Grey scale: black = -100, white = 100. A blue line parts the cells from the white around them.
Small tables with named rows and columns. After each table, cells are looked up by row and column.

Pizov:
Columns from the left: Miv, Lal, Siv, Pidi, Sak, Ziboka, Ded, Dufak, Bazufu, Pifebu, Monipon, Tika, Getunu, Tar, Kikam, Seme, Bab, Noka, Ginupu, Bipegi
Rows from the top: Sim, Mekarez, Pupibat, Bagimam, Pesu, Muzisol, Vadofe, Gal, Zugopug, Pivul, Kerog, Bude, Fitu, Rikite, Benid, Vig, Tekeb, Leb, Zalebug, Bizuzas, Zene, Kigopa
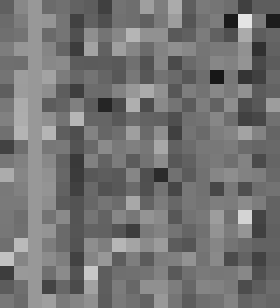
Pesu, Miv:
-13
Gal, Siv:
19
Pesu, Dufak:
-28
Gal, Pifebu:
37
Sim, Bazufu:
-10
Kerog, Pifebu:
0
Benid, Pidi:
11
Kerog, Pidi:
-7
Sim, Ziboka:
-23
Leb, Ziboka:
-35
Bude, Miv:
-7
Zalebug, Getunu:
0
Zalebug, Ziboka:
-48
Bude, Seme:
-4
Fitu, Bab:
11
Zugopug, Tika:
-24
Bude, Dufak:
-22
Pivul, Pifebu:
25
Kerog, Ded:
-18
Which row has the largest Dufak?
Zalebug

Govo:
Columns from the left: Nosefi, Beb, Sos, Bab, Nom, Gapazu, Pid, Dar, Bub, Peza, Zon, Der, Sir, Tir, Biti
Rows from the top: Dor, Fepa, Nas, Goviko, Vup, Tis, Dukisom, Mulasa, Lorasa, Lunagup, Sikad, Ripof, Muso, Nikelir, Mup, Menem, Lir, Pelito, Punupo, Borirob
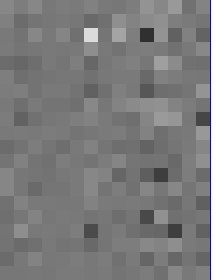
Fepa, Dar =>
-12
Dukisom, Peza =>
-5
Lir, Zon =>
-18
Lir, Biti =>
-23
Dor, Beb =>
-2
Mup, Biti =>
-25
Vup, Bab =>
-5
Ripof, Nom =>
-2
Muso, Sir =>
-15
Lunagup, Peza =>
-9
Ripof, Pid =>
-9
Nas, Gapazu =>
-12
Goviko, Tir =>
-5
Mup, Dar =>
-4
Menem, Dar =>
-7
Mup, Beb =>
2
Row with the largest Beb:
Lir

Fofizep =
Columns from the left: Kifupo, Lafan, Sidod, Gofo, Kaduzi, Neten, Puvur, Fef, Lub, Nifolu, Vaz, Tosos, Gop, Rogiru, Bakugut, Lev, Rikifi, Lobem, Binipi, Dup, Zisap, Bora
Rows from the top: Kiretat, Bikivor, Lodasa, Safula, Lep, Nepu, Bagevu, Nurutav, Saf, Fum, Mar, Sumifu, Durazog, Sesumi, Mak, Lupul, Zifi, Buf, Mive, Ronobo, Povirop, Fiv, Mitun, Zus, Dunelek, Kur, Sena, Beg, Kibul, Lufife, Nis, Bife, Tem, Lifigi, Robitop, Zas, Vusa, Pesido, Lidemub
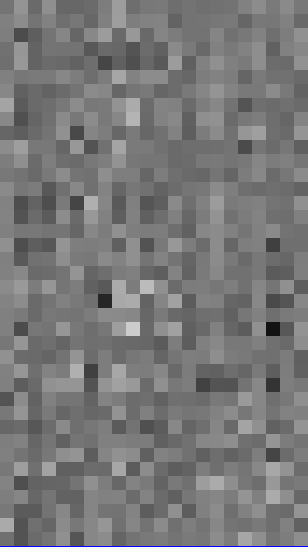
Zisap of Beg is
-1
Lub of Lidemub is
-21
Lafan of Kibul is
10
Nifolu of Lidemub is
-10
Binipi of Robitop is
-14
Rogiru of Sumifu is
-15
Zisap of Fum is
-17
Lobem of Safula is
2
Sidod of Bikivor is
-9
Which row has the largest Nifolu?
Zus

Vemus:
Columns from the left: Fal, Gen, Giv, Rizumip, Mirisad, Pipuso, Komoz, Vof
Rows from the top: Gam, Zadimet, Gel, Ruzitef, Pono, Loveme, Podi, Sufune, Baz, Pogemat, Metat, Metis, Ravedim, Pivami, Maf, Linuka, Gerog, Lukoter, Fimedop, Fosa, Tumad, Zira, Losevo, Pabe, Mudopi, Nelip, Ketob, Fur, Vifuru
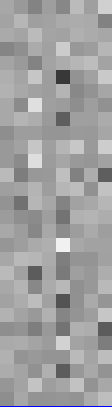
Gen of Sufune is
9
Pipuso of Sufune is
11
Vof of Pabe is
-28
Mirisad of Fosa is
-4
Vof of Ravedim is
-26
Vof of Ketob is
15
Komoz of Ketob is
32
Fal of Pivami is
25
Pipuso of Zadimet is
35
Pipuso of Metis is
20
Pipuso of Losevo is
16
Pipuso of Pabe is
38
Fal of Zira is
27
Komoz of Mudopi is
23
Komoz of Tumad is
19
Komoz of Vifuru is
34
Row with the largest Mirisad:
Lukoter

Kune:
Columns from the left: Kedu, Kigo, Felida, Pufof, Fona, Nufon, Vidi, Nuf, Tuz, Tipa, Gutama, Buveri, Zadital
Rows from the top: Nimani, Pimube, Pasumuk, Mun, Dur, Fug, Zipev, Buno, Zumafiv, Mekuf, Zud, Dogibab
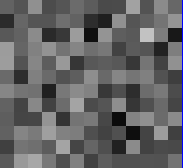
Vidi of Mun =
-13
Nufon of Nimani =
-16
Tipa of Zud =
9
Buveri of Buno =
-17
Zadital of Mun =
-1
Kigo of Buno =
-47
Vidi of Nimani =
-28
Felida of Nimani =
13

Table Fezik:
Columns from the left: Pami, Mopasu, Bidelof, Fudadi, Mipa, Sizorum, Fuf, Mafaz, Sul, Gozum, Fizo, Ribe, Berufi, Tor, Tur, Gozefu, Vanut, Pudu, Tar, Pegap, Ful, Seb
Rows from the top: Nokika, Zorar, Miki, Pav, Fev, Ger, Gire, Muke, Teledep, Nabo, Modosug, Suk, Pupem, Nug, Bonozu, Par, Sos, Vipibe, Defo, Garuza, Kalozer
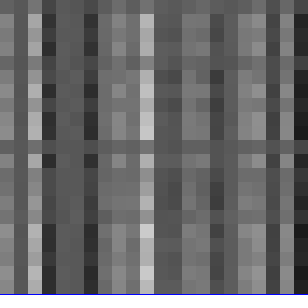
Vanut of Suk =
-29
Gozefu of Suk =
-35
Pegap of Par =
-38
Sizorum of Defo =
-31
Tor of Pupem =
-18
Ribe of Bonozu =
-37
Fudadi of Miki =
-51
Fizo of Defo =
37
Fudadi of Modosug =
-38
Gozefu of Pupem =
-42
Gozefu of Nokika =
-28
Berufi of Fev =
-34
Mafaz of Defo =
-17
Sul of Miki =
-6
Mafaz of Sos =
-12
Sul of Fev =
-12
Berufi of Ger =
-43
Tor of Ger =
-10

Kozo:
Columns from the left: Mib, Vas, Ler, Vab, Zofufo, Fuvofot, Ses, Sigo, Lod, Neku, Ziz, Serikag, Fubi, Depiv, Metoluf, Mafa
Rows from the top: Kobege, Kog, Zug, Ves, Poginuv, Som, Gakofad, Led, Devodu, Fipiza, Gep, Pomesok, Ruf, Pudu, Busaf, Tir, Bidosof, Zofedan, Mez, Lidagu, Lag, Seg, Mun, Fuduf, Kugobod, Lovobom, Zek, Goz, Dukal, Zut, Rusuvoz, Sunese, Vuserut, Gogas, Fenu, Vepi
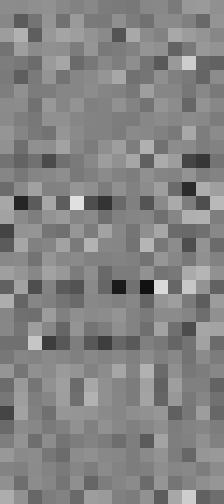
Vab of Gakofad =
-2
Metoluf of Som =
-21
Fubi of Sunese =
-1
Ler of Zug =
-26
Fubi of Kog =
8
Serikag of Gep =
-11
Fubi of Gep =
10
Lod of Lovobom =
7

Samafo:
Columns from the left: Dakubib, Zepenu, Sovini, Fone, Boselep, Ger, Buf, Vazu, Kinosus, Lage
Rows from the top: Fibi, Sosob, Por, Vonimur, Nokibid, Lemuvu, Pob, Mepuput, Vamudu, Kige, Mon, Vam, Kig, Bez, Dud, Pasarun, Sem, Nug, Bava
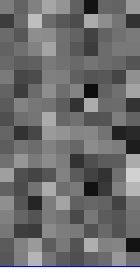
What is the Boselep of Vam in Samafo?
-2
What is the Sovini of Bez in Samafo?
-10
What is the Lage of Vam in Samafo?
34
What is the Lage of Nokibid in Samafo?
-34
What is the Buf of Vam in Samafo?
-38
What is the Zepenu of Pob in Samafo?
-52
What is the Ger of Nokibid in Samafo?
-18
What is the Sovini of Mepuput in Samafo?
-7
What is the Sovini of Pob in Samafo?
-16
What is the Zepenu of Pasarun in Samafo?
-21
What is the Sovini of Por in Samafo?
11
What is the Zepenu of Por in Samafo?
-32
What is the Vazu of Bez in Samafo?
-55
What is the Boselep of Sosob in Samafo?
-31
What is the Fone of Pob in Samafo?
11
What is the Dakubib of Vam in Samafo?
-12
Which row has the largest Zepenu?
Vam

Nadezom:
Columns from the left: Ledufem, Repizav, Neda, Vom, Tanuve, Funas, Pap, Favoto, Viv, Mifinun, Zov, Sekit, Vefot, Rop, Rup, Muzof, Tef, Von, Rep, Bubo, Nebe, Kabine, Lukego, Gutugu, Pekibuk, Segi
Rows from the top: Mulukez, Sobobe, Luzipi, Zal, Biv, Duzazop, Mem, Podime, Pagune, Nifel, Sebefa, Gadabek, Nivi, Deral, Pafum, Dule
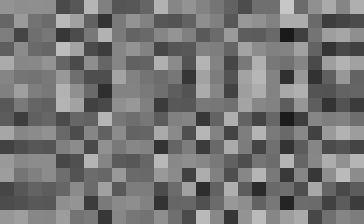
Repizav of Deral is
-32
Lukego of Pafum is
-16
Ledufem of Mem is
0
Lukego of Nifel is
-49
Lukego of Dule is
-44
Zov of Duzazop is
-9
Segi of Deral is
-28
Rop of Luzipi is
0
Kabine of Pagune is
-52
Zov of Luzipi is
-18
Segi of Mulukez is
37
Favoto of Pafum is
-4
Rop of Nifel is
-38
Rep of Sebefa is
-47
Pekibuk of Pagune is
2
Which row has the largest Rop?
Deral

